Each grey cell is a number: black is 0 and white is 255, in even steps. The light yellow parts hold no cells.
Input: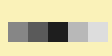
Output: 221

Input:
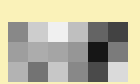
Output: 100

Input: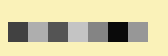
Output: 132

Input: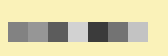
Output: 59

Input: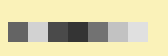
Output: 114

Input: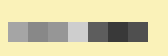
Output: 93

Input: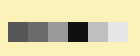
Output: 192
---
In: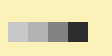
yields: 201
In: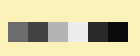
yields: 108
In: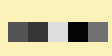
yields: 83
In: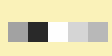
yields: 162
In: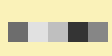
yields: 109
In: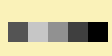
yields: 84
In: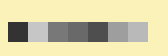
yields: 51
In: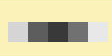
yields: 213
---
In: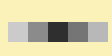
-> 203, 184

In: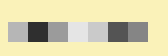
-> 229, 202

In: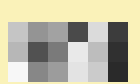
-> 247, 233

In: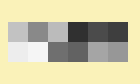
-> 245, 237

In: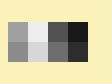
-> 237, 215

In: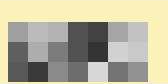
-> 215, 209

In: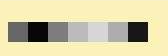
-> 214, 187

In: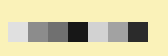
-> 224, 210

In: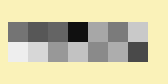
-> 238, 215

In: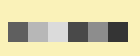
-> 219, 183
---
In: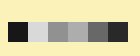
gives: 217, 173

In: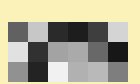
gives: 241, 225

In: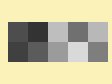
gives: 217, 190

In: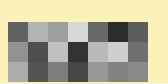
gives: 215, 207

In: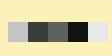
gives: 232, 197

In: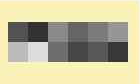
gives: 220, 187

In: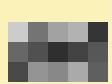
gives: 204, 178

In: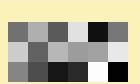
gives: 253, 232
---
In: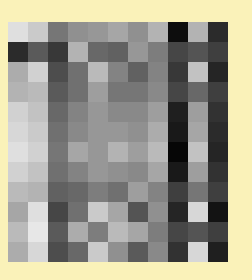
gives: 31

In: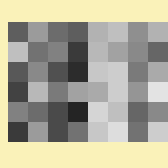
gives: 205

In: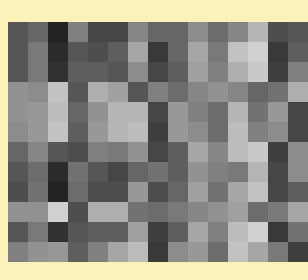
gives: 63

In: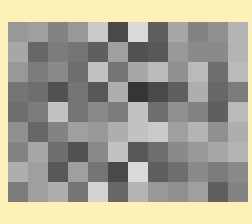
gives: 131

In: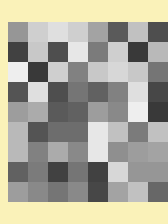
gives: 103

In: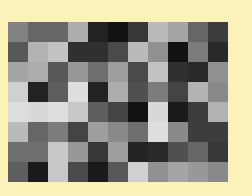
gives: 137

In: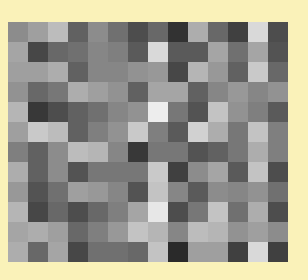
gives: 64

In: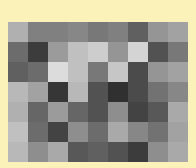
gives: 169
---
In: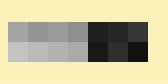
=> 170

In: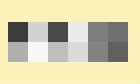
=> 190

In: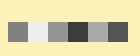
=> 148

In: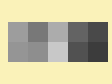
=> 142

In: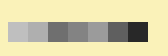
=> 131

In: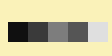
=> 58

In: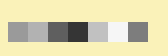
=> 53
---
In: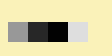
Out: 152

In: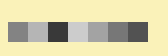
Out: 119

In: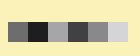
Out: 109

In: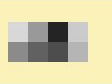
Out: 97

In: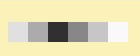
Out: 171

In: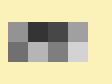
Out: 112
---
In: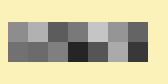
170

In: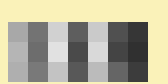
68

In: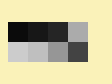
150

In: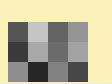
107

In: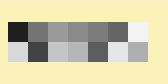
230

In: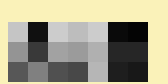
38

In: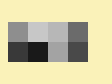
163

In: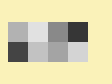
164

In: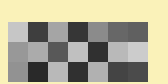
185

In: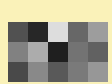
115
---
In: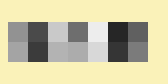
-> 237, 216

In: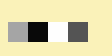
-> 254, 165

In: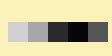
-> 209, 167

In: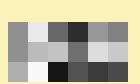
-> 249, 233

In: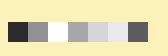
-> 255, 233

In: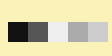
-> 239, 204

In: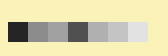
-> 226, 196

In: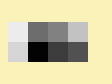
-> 236, 213
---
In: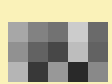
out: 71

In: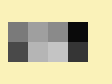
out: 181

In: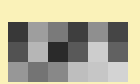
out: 89

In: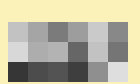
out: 102

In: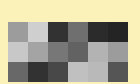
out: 98

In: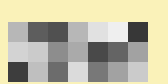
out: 73

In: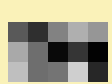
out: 9

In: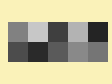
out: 90
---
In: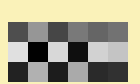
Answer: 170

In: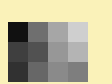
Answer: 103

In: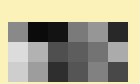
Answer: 85

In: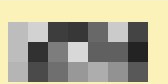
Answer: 173

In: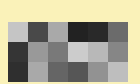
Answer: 86

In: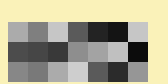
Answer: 90
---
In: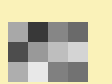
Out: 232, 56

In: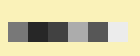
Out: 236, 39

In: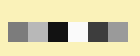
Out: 250, 18

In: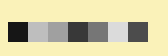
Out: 219, 22

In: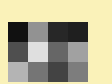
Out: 223, 17

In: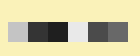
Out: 233, 31
